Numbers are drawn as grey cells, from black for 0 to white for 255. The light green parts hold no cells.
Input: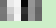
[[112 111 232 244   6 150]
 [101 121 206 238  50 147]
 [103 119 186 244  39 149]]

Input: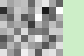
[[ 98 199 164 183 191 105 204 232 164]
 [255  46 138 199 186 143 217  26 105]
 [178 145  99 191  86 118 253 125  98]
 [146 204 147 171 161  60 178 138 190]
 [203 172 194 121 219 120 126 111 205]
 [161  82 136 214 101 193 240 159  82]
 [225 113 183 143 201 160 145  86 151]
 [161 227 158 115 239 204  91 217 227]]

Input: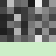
[[152  52 190 101 112  25 236  60]
 [106  73 121  48  59  96 164 134]
 [ 70  36  47 185  60  87  68 118]
 [134  39 116 100  41 119 147  96]
 [ 65  30  46 177  51 131  59 146]
 [165  81  58 120  91 113 226 106]]

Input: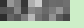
[[112  49 151 124  54 174 202  96 108 106]
 [106  82  88 132  65 135 124 106 123 148]
 [ 69  45 101  86 124 183 115  97 145  92]]

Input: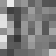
[[ 82 151 235 133 150  99 125  84]
 [130 131  64  73 103 157 118 140]
 [102 222 107  74 125 141 127 112]
 [128 225 166  67 152 113 153  89]
 [165 143 180  91 150  99 158  88]
 [120 230  87  53 119 162 129 127]
 [ 97 196  91  87 116 151 121 124]
 [201  91  71 103 104 113 123 138]]

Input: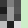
[[ 83  56 126]
 [ 86  29 155]
 [ 67  75 155]
 [223 189  32]]
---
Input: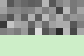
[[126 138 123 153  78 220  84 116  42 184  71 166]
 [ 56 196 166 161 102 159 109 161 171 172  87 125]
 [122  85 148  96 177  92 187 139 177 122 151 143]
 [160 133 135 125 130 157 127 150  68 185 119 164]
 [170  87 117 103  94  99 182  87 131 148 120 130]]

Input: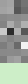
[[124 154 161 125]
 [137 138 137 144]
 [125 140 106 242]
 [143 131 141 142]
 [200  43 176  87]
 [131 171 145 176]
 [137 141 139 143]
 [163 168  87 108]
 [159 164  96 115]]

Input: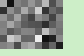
[[129 142  75 154 169 117  52 101  29]
 [ 85 203 176 101 103 237  17  34 137]
 [133  90 110 133 131  97 190 135 115]
 [128 166 128  94  84  81  46  94 121]
 [147 108 162 102  68 142 122  68 131]
 [ 48 143 111 170 121 208  52 106  85]
 [171  17 131 116 150 118 184  79 130]]

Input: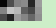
[[ 75  32 154 133 103 143]
 [132 196 183  95  72 149]
 [  6  78 131 139  39 157]]

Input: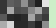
[[172 216  41  41  60  33 141]
 [ 89  41  36  43 165  80  58]
 [ 53 169  78  83 135 167  76]
 [ 53  95  86 144  73  32 226]]

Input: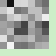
[[147 244 119 114 137 168 176]
 [224 137 170 166 187 133 139]
 [158 185  73  75 158 136  85]
 [163 149 119  67 171 109  64]
 [138 197 214 186 146 189 237]
 [199 226 114 129 190 190 136]
 [157  18 214 216 195 134 110]]

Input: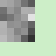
[[186 166 151  95  50]
 [177 164 133 145  77]
 [179 144 148 133 100]
 [103 118 142 160 226]
 [114 151 135 175 173]
 [169 163 147 115  90]]
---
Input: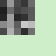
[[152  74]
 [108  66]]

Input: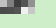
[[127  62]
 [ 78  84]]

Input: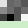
[[102 110]
 [108  83]]

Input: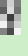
[[207 127]
 [219 113]]

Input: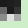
[[30 35]
 [27 52]]

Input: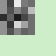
[[ 65 233]
 [ 82 131]]

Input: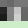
[[104 120]
 [130 195]]

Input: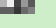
[[238  68]
 [ 95  55]]

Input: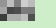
[[191 127]
 [ 71  78]]
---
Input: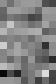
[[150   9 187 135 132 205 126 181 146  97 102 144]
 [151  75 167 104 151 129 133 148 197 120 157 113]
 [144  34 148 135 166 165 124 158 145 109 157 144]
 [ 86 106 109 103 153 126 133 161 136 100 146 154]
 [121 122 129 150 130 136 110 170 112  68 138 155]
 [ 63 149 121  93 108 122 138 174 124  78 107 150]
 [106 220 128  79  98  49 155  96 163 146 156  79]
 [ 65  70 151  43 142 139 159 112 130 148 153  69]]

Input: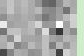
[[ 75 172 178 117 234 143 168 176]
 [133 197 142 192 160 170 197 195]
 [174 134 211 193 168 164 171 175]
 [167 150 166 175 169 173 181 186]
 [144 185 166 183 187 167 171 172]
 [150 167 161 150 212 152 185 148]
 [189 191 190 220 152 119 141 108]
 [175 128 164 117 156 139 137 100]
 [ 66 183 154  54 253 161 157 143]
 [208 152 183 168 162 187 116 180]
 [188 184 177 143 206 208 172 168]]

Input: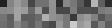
[[110 116 136  32]
 [ 96  93 140 131]
 [133 162 163 155]
 [111  93 156 136]
 [ 93  94 105  71]
 [118 106 154 113]
 [ 87 176  80 113]
 [ 72 145 144 146]
 [150 137  71  46]
 [120 119  72 136]
 [202  57 124 119]
 [152 142  80  89]
 [167 154  81  54]
 [ 89 129  77 181]
 [131  85 122  95]
 [ 93 108 130  45]]

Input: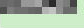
[[ 79 103]
 [124 108]
 [111 100]
 [111 152]
 [103 153]
 [ 99 166]
 [179  92]
 [193  43]
 [142 138]
 [107 124]
 [110  69]]

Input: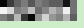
[[125 244   6]
 [ 99 214  61]
 [182 126  98]
 [ 55 140 123]
 [  9 190  87]
 [148 107 124]
 [210 134 109]
 [150 179  93]
 [131 151  92]
 [178 240  21]
 [ 96 114 114]]

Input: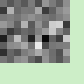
[[118  47  95  31 114 153 120  58 115]
 [ 99 102 139 112  59 134 127 178  87]
 [138  84 145 189  84  97 116 105 110]
 [147 125 168 115 106 179 133 120  89]
 [103 140 116  34  95  90 145 118 123]
 [ 75 170 235 151 129 145 130 166  77]
 [146 139  76   8 153 108 120  60 149]
 [112 110 119  99 199 204 110  97 123]
 [ 87  82 124  61 133 210 126 136  96]
 [125 161 127 201  98  57 142 154 142]]
